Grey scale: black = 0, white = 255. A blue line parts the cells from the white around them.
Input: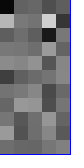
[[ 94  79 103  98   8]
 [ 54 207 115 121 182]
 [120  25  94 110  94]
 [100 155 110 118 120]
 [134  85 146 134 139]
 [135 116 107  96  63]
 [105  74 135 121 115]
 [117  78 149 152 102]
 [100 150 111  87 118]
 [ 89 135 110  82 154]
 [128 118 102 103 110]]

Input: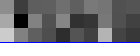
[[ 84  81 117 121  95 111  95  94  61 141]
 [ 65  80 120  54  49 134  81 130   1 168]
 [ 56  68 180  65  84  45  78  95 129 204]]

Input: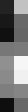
[[194  35]
 [104  24]
 [102  16]
 [122 119]
 [246 144]
 [240 138]
 [133 126]
 [104  14]]

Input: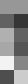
[[151 151]
 [ 54  97]
 [ 98 176]
 [ 85 167]
 [134 243]
 [204  78]]

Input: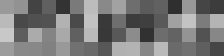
[[ 60  69 152  47  97  91 110 162 137 188 122  51  96  67 146 154]
 [180 124 195 161  89  63  60 110  57 194  74 178  82  80  73 186]
 [135  82 148  99 109  49 140  88  56 186  96 169 132 171  93 200]
 [ 70  95 113 106 185 134 179 177  87 106 113 153 129 136 137 156]]

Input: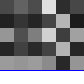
[[ 71  45 224  76  98  73]
 [ 27 181  69  37  53  34]
 [161  62 209 126  79 150]
 [ 38 179  67  41  65  37]
 [149  40 139 156 149 155]]

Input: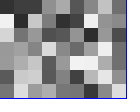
[[111 194 135  86 170 144  62  62  50]
 [138 147 239  67  49 124 200  44 241]
 [ 76 152  45 148  87  80 152 116 213]
 [111 239 160 106 137 218 133 161 153]
 [112 173 240 242 153  91 198 174 154]
 [144 230 184  65 130  89 207 202  90]
 [221 137  56 117 119 174 156 221 117]]

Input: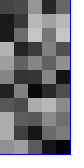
[[102  39 150  74  68]
 [184 161 184  56  26]
 [197 118 197 108  26]
 [ 79 129  60  35 178]
 [144  97 133  98 158]
 [ 19 134  54  50 134]
 [ 78  41   9 129  34]
 [138 184 171  76  87]
 [111 137  87  92 174]
 [122 106  20  63 173]
 [  3  20  90 158 145]]
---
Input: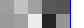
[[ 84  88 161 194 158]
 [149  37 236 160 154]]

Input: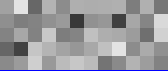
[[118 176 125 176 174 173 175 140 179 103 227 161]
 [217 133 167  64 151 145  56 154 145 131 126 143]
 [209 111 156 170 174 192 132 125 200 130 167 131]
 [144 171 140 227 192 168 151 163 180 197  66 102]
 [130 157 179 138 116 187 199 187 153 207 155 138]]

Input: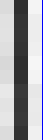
[[244  47 219]
 [237  52 225]
 [237  53 226]
 [239  51 223]
 [246  46 216]
 [243  48 220]
 [231  57 232]
 [234  54 227]
 [233  56 230]
 [240  50 220]]

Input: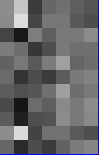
[[ 85  95 112 103  59 197 140]
 [ 77  88 118 119  69 220 138]
 [139 120 121  95 125  24  68]
 [112 111 121  78  55 109 124]
 [109 101 160 124  90 120  98]
 [130 122  92  59  76  52 107]
 [121 109 159 112  86  80  92]
 [140 121 137  94 108  21  74]
 [137 121 140  82  79  32  91]
 [ 78  90 113 113  67 219 141]
 [133 124  98  60  77  42 102]]

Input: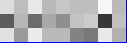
[[186 247 190 190 198 185 233 189 221]
 [192  55 203 195 143 169 108 182  92]
 [177 233 120 131 186 186 235 154 224]]

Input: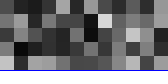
[[151  45  91  44  74 152  39 165  52  27  35  77]
 [157 105 125  97 215  19  69  70 120  39 155 116]
 [ 33 143 197 105  68  13 114  36  50  82 132  58]
 [ 46 127  63 125  55 115  57  37  49  31  10 124]
 [156  68 183 135  86  73  72 114 157 163  45 195]]
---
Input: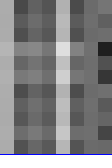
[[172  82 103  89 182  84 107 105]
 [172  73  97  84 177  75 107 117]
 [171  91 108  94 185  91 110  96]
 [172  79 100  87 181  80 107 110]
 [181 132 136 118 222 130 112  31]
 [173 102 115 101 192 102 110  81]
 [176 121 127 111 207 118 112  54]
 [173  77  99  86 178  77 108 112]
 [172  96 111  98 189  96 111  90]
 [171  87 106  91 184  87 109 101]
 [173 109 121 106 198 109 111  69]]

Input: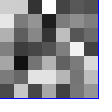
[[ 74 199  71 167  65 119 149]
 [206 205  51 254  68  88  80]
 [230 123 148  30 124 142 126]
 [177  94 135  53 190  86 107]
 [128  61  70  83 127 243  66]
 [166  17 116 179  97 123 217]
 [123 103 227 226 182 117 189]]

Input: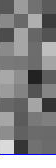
[[218  53 113 107]
 [ 87 156 113  91]
 [137 105 175  59]
 [ 76 166 102  83]
 [138 166 109 190]
 [121 119 108 164]
 [168 143  34  94]
 [155 131  83 133]
 [103  96 165  50]
 [166  91 121 127]
 [141  97 107 106]]

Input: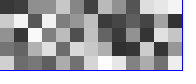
[[208 109 120  95 172 113 213 253 231 130 172 113 238]
 [ 56  62 143 144 199 134  65 186 145  84 222 231 244]
 [203 243  87 242 126 150 190  59  70  94  69 163  50]
 [146  56 249 128 188  79 193 100  58 146  52 225 197]
 [117 100 178 224 108 217 200 175  48  53 204  53 151]]

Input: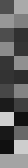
[[164 164]
 [ 79 170]
 [151 128]
 [ 77  49]
 [140  53]
 [ 53 144]
 [ 51  45]
 [ 71 132]
 [ 27  63]
 [208  17]
 [ 24 104]
 [ 16 205]]

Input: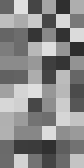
[[107 211 115  68 106 196]
 [100 224  69 165  47 174]
 [190 171 202  70 217 120]
 [101 109  53 136  50 219]
 [125 108 184 223 149  45]
 [139 139 152  63  52 147]
 [ 97  99 173  68 188 102]
 [161 212 223 151 184  75]
 [215 208  71 142 204  86]
 [176 156 115 110 214 195]
 [177 135 135 220 142 154]
 [106  60  59  48  94 114]]

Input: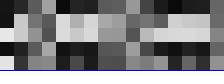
[[227  52 132 136  29  73  27  79  77 135 124 147  36 101  47 145]
 [ 21  39  91 161  11  36  32  90  94 152  68  27  10  28  30 102]
 [ 19 201 116  89 218 175 213 168 157 103 116  93 208 200 196 106]
 [231 202 146  81 219 201 216 152 151  84 185 213 216 217 214 133]
 [ 14  33  91 167  18  29  23  86  89 157  72  26  16  33  23 100]]

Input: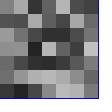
[[ 55  35  70 137 185 178 122]
 [130 168  52  98 181  76  66]
 [ 82  78 170  94  70 167 105]
 [154 114  72  48  48  75 116]
 [143 145  35 180  98  62 192]
 [106  72  48  44  59  88 123]
 [111 149 176 183 171 141 102]]
